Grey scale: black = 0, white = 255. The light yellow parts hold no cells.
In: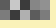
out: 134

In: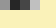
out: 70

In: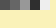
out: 47

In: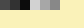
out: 167

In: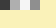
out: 245

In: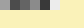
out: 57

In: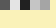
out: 197

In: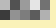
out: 229

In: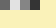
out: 133

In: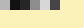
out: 215
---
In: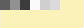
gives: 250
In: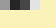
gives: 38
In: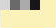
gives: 106
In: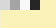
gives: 164
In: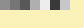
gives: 237
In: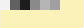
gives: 138
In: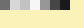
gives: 150
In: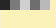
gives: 208
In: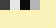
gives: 230
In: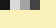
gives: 217
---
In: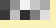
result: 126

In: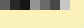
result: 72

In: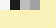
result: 190

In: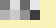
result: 146

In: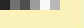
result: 248

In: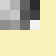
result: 108
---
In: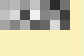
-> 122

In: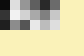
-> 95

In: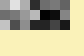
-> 110

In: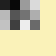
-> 8

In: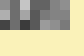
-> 99

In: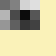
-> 129

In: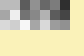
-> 104
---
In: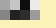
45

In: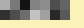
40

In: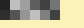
127

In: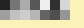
79

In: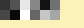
198

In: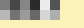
214

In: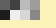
215
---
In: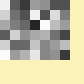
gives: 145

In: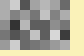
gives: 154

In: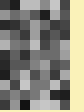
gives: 188

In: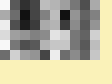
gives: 99

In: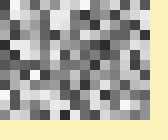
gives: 116
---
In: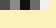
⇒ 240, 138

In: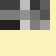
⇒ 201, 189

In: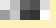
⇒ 253, 232

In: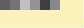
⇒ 192, 148

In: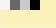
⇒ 245, 201

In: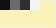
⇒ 243, 107
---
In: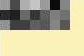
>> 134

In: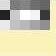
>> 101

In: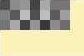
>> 117

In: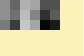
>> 80

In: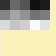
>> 27

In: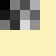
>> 175

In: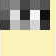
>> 81

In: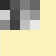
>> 103
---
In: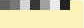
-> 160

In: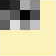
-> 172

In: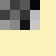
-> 154

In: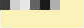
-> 175

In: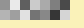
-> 213

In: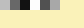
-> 168

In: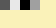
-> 87
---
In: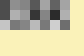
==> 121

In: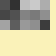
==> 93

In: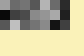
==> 191

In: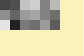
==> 34

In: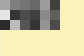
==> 186

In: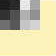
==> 89
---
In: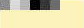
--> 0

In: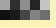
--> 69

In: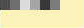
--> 166

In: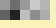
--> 190

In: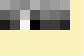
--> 61

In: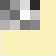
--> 198

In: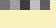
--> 60

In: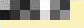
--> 220
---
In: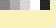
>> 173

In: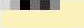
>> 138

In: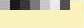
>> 178

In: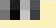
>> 135

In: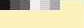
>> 168

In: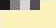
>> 79

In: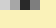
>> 126

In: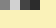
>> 68
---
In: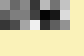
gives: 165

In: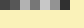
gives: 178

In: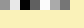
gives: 2

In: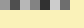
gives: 183

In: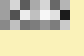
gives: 116

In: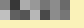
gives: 85

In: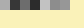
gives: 109
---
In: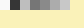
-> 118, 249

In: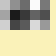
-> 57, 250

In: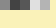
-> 87, 224

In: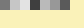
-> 63, 227

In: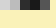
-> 45, 212

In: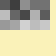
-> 72, 209

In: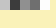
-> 144, 253

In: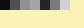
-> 166, 209

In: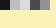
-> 219, 219
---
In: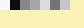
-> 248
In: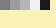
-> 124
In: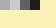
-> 174
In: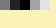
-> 122
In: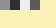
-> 144
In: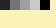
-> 35
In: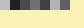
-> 190
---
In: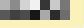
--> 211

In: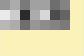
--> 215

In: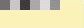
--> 199

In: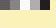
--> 173

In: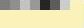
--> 194

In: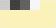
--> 204

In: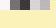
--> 213

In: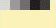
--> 153

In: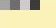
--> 164
